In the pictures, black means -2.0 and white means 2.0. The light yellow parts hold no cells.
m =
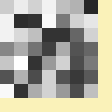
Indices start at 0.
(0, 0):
1.2
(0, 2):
1.3
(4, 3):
0.4
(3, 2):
-0.2
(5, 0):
-0.7
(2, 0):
1.8
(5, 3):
1.3
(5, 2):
-0.8
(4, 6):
-0.1
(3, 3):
-1.0
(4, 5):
-0.8
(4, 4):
1.3
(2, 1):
1.4
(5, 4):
-0.7
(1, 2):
-1.2
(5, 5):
-1.1

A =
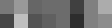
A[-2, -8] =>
-0.1
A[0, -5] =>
-0.3
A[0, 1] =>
0.4
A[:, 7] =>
[0.7, 0.2]
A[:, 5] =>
[-1.0, -1.3]

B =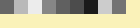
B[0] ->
-0.4
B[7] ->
1.2
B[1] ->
0.9

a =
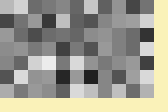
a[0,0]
0.9
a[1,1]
-0.2
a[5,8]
-0.7
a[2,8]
0.0
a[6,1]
-0.1
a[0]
[0.9, 1.3, -0.3, -0.1, 0.1, -0.4, 1.1, -0.5, 0.3, -0.9, -0.2]
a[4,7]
-0.1
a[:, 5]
[-0.4, -0.5, -0.4, -0.1, 1.4, 0.4, 1.4]
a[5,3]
0.4
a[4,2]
1.3
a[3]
[0.2, 0.3, -0.1, 0.2, -1.0, -0.1, -0.7, 0.4, 0.0, -0.3, 1.4]
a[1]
[-0.9, -0.2, 0.4, -1.1, 1.0, -0.5, -0.7, 0.1, 0.4, 0.5, 1.3]
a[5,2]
0.3
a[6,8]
1.0
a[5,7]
0.1

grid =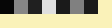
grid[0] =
-1.9
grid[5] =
0.0
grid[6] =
-1.6
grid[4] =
-1.6

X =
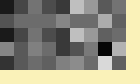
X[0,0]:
-1.6
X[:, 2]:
[-0.2, -0.3, -0.2, 0.0, -0.3]
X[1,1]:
-0.3
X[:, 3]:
[-0.8, -0.3, -0.8, -0.3, -0.5]
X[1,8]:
-0.5
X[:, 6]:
[0.4, -0.3, 0.4, -0.1, -0.3]
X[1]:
[-0.7, -0.3, -0.3, -0.3, 0.1, -0.3, -0.3, 0.7, -0.5]
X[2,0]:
-1.6
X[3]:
[0.1, -0.6, 0.0, -0.3, -1.1, -0.7, -0.1, -1.9, 0.8]
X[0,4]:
-1.1

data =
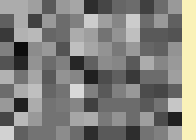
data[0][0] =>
0.7
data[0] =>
[0.7, 0.7, 0.5, -0.6, 0.4, 0.6, -1.3, -0.9, -0.4, -0.3, -1.0, -0.3, 0.4]
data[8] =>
[-0.9, 0.9, 0.4, -0.2, -0.2, 0.6, 0.7, -0.1, 0.3, -0.3, 0.5, -0.8, -1.5]
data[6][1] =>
0.7
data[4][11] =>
0.1
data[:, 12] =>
[0.4, -0.5, -0.7, 0.3, 0.4, 0.5, -0.5, 1.1, -1.5, 0.7]
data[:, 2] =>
[0.5, -1.0, 0.9, 0.2, 0.3, 0.6, 1.0, 0.7, 0.4, -0.2]
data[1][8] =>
0.1
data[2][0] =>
-1.1
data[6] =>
[-0.3, 0.7, 1.0, -0.4, -0.2, 1.4, 0.0, -0.6, 0.0, 0.4, -0.8, -0.9, -0.5]
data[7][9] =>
-0.3
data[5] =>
[0.8, -0.2, 0.6, -0.6, 0.3, 0.1, -1.5, -0.8, -0.5, -1.1, -0.3, -0.3, 0.5]
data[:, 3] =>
[-0.6, 0.4, -0.4, 0.4, -0.3, -0.6, -0.4, -0.2, -0.2, -0.2]
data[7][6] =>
-1.0
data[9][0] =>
1.3
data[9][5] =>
-0.3
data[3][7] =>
0.3
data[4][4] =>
0.0
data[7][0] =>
0.4
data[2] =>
[-1.1, 0.8, 0.9, -0.4, -0.3, 0.7, 0.5, -0.2, 0.3, 1.0, -0.6, -0.6, -0.7]

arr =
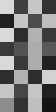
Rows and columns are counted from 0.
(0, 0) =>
1.4
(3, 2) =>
0.7
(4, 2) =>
0.7
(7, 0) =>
0.2
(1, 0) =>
-1.5
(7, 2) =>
1.0
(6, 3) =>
-1.5
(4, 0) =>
1.4

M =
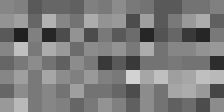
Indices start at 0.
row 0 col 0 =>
0.1
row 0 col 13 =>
-0.2
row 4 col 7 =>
-1.1
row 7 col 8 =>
0.0
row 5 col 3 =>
0.6
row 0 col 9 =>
-0.1
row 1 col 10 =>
0.5
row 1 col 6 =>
0.7
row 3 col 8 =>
0.3
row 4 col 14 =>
-0.2
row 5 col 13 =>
0.6
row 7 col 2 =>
-0.1
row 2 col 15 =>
-0.1
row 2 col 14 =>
-1.4
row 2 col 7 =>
-0.1
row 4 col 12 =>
-0.1
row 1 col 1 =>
0.5
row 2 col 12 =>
-0.4
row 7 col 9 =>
-0.5
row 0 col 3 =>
-0.4
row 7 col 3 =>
0.1
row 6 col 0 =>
-0.4
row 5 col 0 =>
0.1
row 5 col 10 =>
0.6
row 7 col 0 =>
0.4
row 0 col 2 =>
-0.6
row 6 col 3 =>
0.1
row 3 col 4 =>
0.4
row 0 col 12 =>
-0.6
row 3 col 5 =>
-0.3
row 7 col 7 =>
0.3
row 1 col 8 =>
0.4
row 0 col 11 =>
-0.6
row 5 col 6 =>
0.4
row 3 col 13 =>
0.1
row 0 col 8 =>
0.2
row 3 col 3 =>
0.7

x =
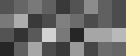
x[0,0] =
-0.7
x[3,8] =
-0.4
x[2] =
[-0.7, -1.2, -0.6, 1.3, -0.1, -1.4, 0.6, 0.6, 0.9]
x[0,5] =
-0.7
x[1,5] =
-0.3
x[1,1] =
0.7
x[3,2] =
0.6
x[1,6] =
-0.8
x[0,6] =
0.2
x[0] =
[-0.7, -0.4, -0.1, -0.5, -1.1, -0.7, 0.2, -0.5, -0.8]

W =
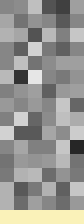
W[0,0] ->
0.1
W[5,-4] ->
1.6
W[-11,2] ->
-0.2
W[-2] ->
[0.8, -0.6, -0.1, 0.8, -0.5, 1.1]
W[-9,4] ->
0.4
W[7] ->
[0.4, 0.1, 0.4, 0.1, 1.1, -0.4]
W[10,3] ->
0.0
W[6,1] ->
0.3
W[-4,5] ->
-0.2
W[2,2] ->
-0.7
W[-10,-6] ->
0.9
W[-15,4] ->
-1.0
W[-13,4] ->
0.0
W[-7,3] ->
0.2
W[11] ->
[-0.2, 0.4, 0.3, 0.4, 0.9, -0.2]
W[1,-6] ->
0.6
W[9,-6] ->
1.3
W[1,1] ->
-0.2
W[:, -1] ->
[0.5, 0.1, 1.1, 0.1, 0.5, 0.3, 0.5, -0.4, 0.7, 1.2, -1.4, -0.2, -0.1, 1.1, 0.4]
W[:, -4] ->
[1.0, 0.3, -0.7, 1.3, -0.2, 1.6, 0.5, 0.4, -0.4, -0.6, 0.0, 0.3, 0.9, -0.1, 0.5]
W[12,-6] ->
-0.1
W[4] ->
[0.1, 1.0, -0.2, 0.2, 0.5, 0.5]
